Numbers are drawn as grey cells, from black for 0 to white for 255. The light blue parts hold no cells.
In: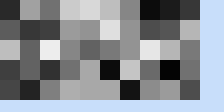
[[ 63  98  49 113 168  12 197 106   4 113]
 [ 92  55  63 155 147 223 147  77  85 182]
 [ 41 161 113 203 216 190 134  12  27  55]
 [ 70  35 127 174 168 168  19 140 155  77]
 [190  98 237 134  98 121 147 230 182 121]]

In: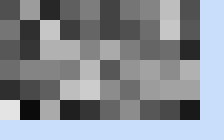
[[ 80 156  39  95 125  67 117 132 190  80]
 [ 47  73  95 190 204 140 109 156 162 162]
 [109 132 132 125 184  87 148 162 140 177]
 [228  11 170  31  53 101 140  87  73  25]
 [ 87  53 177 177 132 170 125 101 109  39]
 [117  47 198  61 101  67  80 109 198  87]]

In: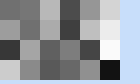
[[204 138  89 104 144  18]
 [ 55 165  96 125  69 250]
 [157 112 171  63 191 236]
 [112 118 184  76 150 212]]

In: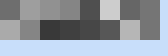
[[170 133  57  64  71  87 182 117]
 [110 158 145 133  79 205 102 117]]

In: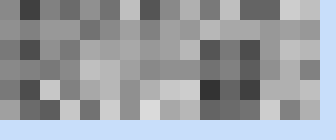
[[160 107  93 199 114 205 144 218 168 183 100 107 114 205 129 176]
 [137 129 121 137 191 183 160 137 144 144 114 129  93 144 176 129]
 [137  64 129 107 144 114 191  85 137 176 121 191 100 100 205 191]
 [121  77 144 121 168 160 168 152 160 183  85 121  77 152 191 183]
 [144 129 152 152 114 137 160 129 160 152 183 168 168 152 160 152]
 [121  77 199 129 168 183 144 176 199 205  51 100  64 176 176 191]]

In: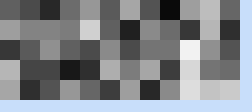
[[ 96  75  40 108 151  90 166  83  10 158 189 102]
 [182  69  69  24  47 174 124 166  61 215 116 108]
 [166  47  83 151 102  61 158  40 138 221 195 202]
 [158 131 131 124 208  96  32 138 108  55 182  47]
 [ 55  90 144  96  75 138  75 116 116 242 144  83]]

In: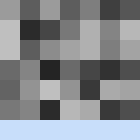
[[106 132  36 106  70  50  78]
 [120 132  43 183 170  57  78]
 [191  43  70 120 176 132 183]
 [191  93 140 163 176 126 163]
 [155  93 155  93 126  63  86]
 [ 99 147 191 147  57 170 163]]

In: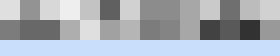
[[124 104 104 174 223 161 181 124 132 167  66  89  50 153]
 [223 147 216 238 195  96 209 140 140 167 202 111 188 209]]

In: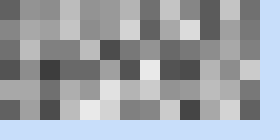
[[ 83 141  61 105 105 160  83 233  83  76 180 141 203]
 [ 97 160  76 188 233 211 128 134 203  69 168 211  97]
 [168 168 112 174 153 225 180 203 147 153 188 174 120]
 [112 188 128 128 188  76 120 147 105 120 141 168 128]
 [ 97 147 141 188 147 153 180 112 196 134  91 196 112]
 [134 168 160 196 141 153 211  97 168 219  91 160 120]]
